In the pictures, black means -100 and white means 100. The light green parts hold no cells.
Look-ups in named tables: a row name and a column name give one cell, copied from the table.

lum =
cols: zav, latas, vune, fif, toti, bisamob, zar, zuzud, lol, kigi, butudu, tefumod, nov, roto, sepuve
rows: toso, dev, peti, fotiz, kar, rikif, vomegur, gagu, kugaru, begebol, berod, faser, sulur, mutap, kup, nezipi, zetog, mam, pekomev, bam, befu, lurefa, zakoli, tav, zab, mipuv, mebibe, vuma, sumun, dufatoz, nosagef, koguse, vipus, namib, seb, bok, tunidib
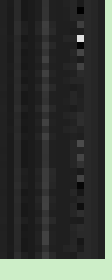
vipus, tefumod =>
-66
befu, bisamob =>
-76
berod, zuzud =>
-72
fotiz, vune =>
-65
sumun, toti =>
-79
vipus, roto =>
-70
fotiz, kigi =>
-76
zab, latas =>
-79
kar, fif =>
-75
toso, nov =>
-68
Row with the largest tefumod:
rikif

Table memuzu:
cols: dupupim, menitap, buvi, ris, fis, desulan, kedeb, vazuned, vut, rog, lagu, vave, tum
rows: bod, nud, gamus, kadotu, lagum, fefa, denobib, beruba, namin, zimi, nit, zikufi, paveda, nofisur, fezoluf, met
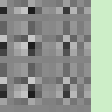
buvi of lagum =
14
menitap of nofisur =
9
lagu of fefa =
-22
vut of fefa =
-16
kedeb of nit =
8
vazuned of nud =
12
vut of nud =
34
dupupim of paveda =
-46
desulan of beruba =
-12
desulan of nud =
-19
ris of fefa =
-30
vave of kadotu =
-2
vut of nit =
13
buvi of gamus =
4
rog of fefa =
43
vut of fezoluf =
-6
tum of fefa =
-14
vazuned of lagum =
7
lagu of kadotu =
18

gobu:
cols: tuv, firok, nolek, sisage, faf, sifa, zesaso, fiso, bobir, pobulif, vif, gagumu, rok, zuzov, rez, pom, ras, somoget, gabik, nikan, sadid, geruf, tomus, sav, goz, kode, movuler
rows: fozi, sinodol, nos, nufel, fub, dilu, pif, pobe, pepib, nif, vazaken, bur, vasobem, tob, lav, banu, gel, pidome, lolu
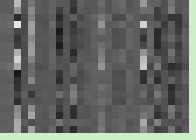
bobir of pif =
-79
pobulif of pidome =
-30
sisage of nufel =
-44
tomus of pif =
-68
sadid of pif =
-43
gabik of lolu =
-29
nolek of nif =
32
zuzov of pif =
-23
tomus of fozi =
-23
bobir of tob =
-14
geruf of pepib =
-27

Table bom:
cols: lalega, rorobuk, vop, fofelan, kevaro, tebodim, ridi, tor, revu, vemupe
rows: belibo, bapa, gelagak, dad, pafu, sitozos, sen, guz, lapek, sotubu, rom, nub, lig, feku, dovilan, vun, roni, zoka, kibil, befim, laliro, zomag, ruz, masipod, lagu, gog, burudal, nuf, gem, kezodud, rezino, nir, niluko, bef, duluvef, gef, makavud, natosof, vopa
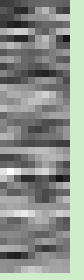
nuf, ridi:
-42
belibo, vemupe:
-25
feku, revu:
8
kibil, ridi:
-37
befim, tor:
-9
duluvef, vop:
-3
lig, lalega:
40
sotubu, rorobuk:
-30
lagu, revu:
-5
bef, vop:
7
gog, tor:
-56
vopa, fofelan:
46
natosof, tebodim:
10
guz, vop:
-15
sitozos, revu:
-48
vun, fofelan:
37
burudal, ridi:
-24
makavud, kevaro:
-22
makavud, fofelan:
-55
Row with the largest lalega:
lagu

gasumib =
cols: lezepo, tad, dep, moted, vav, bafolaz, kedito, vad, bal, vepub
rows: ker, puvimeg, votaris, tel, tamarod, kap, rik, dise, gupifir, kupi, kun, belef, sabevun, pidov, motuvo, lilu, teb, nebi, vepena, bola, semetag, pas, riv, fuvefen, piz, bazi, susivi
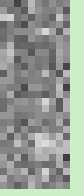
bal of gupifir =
26
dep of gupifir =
-31
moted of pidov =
-19
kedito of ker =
-8
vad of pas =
41
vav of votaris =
-23
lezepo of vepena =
5
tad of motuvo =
-1
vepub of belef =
4
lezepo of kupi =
33
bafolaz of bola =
63
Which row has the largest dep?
semetag

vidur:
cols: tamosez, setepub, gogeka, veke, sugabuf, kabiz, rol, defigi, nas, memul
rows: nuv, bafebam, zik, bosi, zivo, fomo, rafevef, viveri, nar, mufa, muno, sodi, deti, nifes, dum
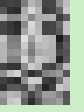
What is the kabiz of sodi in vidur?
60
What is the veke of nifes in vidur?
-3
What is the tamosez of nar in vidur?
41
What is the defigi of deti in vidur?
-50
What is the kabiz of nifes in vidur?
-14
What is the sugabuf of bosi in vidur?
70
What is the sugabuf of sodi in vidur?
64
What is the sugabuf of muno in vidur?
-62
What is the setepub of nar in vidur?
1
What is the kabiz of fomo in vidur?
60
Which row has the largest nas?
deti

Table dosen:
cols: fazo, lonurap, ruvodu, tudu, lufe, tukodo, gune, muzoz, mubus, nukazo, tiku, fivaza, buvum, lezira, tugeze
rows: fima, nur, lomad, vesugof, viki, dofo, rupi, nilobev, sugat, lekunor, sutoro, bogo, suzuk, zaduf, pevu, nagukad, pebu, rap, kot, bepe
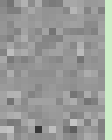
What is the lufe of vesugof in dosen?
20
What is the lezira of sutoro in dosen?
29
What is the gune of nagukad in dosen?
21
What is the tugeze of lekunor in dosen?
17
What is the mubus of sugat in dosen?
5
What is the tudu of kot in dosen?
10
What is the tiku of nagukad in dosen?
15
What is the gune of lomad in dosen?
15
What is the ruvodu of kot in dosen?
3
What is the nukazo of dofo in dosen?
24
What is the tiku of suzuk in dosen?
11
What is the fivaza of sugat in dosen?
-9
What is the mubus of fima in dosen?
-1

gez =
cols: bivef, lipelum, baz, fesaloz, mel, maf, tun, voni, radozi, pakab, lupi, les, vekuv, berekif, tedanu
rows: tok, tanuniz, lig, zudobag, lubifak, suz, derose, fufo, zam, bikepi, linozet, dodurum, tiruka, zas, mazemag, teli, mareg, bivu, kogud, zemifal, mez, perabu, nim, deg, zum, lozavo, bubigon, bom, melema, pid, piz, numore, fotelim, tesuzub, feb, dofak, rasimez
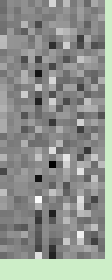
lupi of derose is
-4
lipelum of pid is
9
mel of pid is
6
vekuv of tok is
-18
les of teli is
31
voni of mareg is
-3
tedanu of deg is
46
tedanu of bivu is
10
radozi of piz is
12
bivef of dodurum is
12
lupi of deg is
10
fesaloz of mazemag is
-4
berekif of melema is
-46
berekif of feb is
-50
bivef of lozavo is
8
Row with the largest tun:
zam

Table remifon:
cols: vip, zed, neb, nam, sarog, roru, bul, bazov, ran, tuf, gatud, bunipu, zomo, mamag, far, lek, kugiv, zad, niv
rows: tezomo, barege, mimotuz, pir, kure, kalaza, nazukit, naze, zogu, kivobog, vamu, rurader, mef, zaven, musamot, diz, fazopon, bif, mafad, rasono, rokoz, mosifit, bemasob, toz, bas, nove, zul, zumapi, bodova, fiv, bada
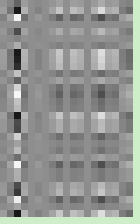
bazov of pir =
11
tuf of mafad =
13
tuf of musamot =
9
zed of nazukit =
16
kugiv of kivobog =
35
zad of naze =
-2
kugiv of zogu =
38
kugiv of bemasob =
19
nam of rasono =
-6
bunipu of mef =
-5
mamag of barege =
40
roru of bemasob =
8
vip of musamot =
6

